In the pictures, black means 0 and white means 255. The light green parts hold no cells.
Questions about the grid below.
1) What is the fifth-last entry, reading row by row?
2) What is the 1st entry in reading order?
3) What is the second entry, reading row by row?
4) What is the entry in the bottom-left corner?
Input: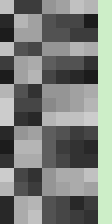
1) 193
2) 193
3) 60
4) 40

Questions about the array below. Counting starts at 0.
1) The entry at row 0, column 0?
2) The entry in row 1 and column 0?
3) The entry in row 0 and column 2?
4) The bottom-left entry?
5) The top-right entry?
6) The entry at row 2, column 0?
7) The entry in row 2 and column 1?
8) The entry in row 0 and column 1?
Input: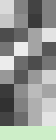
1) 218
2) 198
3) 67
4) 67
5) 129
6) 76
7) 99
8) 129

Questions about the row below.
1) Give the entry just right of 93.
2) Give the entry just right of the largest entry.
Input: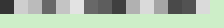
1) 63
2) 104

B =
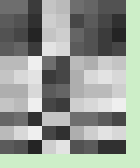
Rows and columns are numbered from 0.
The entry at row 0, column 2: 59
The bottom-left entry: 91
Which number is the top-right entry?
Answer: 82
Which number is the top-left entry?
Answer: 110
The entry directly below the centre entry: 101
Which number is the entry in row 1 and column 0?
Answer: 91
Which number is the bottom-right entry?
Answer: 48
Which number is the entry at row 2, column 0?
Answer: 82
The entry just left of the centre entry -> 59
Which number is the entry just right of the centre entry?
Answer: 174
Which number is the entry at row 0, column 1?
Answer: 110
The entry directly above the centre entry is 70
